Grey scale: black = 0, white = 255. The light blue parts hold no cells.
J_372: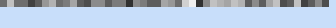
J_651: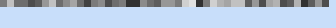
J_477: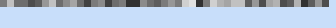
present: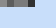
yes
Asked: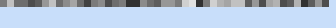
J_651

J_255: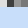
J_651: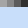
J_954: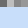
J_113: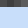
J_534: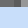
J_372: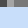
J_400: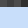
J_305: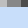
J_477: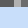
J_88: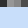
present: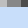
yes
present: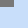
yes
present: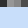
yes
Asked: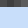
J_113
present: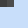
yes

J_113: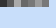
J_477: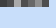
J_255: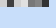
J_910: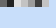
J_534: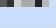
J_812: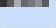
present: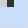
no
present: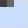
no
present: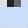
no
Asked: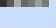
J_113
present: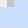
no
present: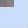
yes
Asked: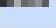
J_812

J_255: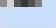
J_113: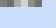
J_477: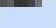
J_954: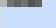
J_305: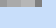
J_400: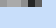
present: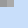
yes
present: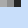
yes
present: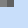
no

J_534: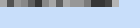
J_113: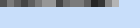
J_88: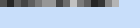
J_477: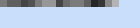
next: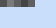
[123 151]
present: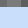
yes
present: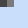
no

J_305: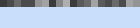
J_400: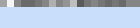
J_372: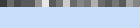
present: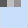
no
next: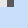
[118 204]
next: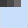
[75 75]
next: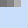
[133 148]
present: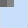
yes

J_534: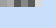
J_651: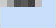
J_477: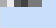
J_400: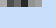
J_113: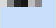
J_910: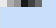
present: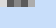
no
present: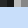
yes
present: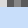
no
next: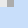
[147  24]

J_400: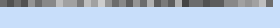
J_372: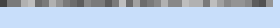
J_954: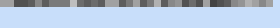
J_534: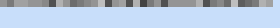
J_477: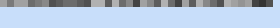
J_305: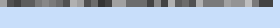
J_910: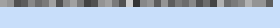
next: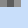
[108 177]
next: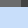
[136  67]
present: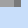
yes

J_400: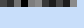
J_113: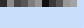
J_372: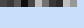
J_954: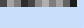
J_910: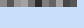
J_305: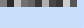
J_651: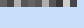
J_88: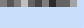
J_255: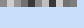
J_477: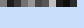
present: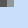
yes
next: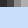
[126 163]
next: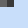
[175  71]
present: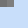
yes
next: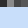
[126 151]
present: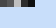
no
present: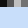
no

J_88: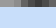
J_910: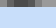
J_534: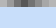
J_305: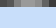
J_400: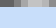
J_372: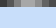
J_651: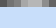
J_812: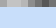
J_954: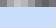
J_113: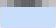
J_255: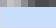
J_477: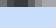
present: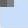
yes
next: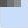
[167 182]

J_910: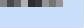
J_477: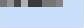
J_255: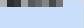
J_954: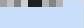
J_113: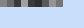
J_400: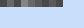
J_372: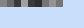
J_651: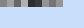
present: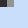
no
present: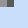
no
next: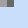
[177  46]
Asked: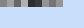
J_651
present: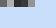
yes

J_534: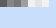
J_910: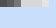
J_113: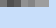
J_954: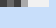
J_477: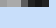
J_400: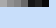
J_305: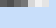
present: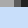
yes
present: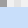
yes
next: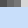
[241 228]
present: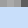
no
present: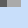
no

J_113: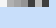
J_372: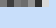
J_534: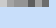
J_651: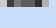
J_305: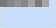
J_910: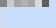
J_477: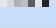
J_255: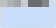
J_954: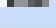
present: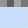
no
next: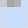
[164 216]
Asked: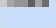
J_534
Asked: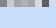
J_910
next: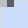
[230  36]

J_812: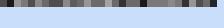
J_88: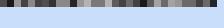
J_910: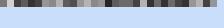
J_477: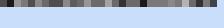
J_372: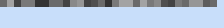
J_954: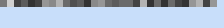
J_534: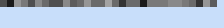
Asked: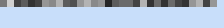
J_910
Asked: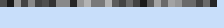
J_88
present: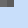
yes
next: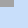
[106 163]
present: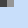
yes

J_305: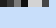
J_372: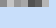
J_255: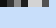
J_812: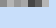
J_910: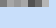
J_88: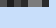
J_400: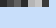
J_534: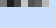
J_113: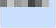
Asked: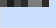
J_88
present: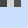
no
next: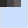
[ 43 181]

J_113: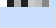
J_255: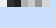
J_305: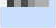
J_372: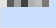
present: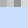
yes
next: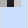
[189 136]
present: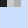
no
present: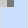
no

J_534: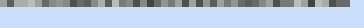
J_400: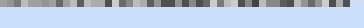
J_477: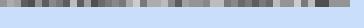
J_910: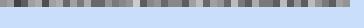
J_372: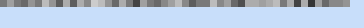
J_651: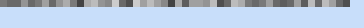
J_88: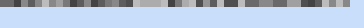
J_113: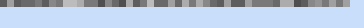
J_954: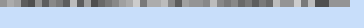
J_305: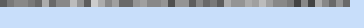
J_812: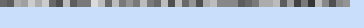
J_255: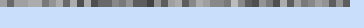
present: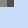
yes
